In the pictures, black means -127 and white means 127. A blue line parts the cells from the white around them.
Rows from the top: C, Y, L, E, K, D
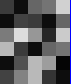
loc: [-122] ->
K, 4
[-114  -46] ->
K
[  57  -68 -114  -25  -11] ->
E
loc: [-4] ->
L, 0
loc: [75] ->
L, 4
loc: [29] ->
K, 3
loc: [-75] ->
D, 3

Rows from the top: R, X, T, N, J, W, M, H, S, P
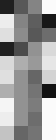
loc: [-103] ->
X, 3
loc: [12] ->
T, 1
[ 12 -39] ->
T
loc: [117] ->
H, 0
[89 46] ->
J

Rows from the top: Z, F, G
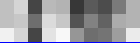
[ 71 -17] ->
F
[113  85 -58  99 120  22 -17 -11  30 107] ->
G
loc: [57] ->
Z, 3

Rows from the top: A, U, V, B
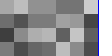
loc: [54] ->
V, 3
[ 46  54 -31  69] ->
V
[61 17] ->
A

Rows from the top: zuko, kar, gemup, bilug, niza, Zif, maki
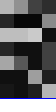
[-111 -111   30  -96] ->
Zif
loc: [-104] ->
maki, 0

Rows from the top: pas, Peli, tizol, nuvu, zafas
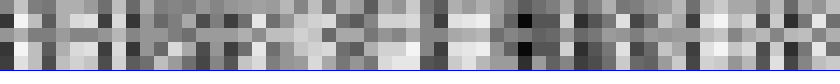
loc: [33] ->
pas, 18
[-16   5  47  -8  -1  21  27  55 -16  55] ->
pas
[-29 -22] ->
tizol
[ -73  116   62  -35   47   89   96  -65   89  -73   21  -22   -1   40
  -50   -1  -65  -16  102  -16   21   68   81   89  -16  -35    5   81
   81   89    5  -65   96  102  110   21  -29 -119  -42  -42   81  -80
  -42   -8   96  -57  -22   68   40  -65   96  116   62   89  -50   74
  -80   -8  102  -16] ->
Peli
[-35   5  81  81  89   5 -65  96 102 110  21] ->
Peli
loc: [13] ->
tizol, 18

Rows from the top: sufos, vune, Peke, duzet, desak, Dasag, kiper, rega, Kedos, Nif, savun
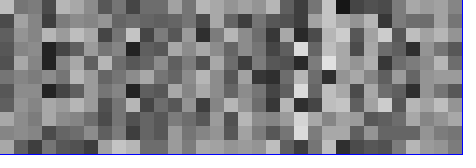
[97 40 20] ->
desak
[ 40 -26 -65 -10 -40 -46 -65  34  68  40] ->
vune
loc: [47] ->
desak, 26
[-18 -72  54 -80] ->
rega
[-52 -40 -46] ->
savun
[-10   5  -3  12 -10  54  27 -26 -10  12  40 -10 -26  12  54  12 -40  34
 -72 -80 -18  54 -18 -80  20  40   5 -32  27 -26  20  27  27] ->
Dasag
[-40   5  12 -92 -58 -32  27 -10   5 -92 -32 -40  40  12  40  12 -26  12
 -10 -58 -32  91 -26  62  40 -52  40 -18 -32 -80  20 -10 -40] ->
duzet

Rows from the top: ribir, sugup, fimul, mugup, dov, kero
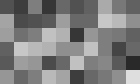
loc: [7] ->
dov, 7
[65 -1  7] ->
dov
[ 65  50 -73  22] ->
fimul
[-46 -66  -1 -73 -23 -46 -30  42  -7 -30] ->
ribir
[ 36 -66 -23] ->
kero
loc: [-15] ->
fimul, 1

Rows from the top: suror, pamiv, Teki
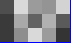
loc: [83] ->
suror, 4
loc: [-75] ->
Teki, 4
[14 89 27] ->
Teki
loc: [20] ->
suror, 3
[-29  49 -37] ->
pamiv

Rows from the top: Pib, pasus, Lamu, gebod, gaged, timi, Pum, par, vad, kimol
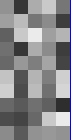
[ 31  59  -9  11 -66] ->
pasus
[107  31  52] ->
Lamu
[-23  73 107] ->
vad

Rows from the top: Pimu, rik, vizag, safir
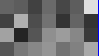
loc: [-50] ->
rik, 2
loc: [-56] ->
Pimu, 4
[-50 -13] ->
rik
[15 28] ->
vizag

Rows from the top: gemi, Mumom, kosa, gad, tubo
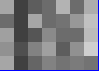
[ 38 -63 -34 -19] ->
gemi
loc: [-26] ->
tubo, 2

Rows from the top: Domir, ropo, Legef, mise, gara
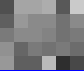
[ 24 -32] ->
gara
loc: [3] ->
Legef, 3
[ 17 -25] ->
mise
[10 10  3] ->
Legef

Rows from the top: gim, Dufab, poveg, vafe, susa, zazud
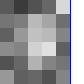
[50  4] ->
susa
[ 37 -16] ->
Dufab
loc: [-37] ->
gim, 0
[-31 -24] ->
zazud
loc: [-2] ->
Dufab, 1
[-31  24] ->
poveg
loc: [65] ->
poveg, 2

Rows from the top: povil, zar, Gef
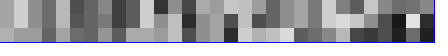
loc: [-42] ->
zar, 5
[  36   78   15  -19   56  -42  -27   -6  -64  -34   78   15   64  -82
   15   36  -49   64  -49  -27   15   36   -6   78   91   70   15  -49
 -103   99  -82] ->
zar
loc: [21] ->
Gef, 7
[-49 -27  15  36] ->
zar
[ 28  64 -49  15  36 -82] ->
Gef
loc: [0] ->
povil, 24

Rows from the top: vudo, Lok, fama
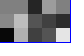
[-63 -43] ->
fama
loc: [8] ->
Lok, 0
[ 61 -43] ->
Lok
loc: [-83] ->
Lok, 4

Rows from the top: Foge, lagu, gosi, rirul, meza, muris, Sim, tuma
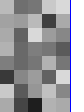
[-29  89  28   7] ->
gosi
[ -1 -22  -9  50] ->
meza
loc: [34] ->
lagu, 0

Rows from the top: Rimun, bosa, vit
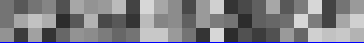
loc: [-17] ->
bosa, 20
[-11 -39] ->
Rimun
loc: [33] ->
vit, 2
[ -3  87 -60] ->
Rimun

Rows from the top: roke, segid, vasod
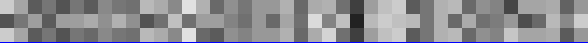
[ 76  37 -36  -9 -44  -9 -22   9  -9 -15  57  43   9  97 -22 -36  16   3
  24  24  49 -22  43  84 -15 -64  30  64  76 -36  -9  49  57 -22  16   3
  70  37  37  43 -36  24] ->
vasod
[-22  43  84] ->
vasod
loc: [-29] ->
roke, 40
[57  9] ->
segid
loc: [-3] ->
segid, 35

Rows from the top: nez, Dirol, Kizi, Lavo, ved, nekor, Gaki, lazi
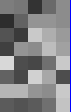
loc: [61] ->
Lavo, 3
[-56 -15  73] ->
ved
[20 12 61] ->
Lavo

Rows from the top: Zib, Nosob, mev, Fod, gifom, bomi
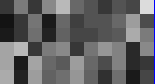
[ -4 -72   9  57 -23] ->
Zib
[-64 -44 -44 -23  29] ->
Nosob
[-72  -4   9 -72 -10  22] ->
Fod
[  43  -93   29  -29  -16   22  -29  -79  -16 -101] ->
bomi
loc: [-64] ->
Nosob, 5
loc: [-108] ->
Nosob, 0

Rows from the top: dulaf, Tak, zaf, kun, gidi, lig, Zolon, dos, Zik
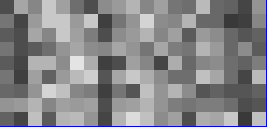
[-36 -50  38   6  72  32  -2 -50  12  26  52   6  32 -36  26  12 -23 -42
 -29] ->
zaf
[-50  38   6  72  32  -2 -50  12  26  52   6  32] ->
zaf

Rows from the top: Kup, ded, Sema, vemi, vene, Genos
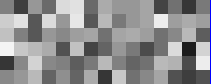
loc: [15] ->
Genos, 4
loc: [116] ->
vemi, 0
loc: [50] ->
vene, 12

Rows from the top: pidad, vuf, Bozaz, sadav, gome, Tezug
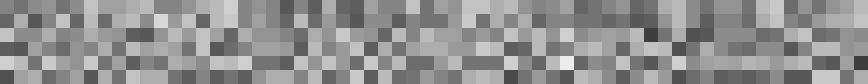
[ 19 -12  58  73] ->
pidad
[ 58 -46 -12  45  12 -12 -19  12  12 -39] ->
sadav
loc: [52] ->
gome, 53
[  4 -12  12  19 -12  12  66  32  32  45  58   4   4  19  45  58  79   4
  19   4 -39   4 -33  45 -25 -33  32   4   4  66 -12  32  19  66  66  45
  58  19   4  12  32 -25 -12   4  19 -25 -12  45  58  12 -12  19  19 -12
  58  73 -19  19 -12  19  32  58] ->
pidad
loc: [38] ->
gome, 51

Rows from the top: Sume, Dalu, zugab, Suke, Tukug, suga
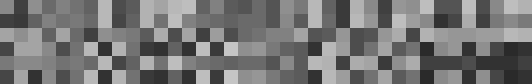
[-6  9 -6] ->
Dalu
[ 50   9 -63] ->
Sume

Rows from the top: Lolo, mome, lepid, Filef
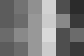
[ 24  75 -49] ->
Filef
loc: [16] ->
Lolo, 2
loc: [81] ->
Lolo, 3
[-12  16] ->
Lolo
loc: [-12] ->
Lolo, 1

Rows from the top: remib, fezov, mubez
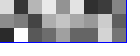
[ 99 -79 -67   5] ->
remib
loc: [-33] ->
fezov, 8

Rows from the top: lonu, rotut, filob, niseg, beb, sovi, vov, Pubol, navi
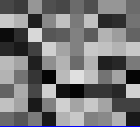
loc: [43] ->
vov, 1
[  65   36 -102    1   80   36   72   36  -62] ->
Pubol

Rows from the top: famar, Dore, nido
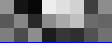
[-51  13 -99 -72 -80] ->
nido
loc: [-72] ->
nido, 4
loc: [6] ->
Dore, 1

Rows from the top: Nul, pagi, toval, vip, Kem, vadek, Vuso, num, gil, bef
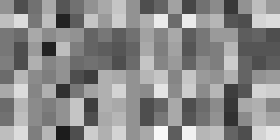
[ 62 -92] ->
pagi
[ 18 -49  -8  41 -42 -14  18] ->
gil
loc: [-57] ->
Nul, 13
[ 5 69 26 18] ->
vadek

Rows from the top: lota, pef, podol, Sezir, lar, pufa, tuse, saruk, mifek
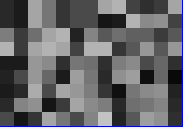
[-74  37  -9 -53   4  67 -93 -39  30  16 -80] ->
mifek
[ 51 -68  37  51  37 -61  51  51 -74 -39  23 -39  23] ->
Sezir
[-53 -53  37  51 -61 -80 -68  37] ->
lota
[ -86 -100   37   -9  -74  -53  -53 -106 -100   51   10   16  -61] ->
pef
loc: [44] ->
tuse, 2
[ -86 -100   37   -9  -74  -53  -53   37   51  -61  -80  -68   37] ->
lota

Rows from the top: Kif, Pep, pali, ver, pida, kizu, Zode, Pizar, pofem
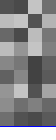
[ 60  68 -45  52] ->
Pep
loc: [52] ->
Pep, 3

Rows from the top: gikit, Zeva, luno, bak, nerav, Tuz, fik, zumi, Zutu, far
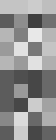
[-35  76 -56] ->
far
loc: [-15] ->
Zeva, 3
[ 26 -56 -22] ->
fik
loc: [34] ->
zumi, 3
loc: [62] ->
gikit, 3
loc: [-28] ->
far, 3

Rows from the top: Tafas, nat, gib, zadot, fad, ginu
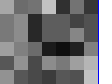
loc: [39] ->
Tafas, 0
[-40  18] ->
fad

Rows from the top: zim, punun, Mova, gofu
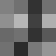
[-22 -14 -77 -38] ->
Mova
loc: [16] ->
punun, 0
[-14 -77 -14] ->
zim
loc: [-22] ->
Mova, 0
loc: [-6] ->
gofu, 2
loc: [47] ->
punun, 3
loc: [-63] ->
punun, 2

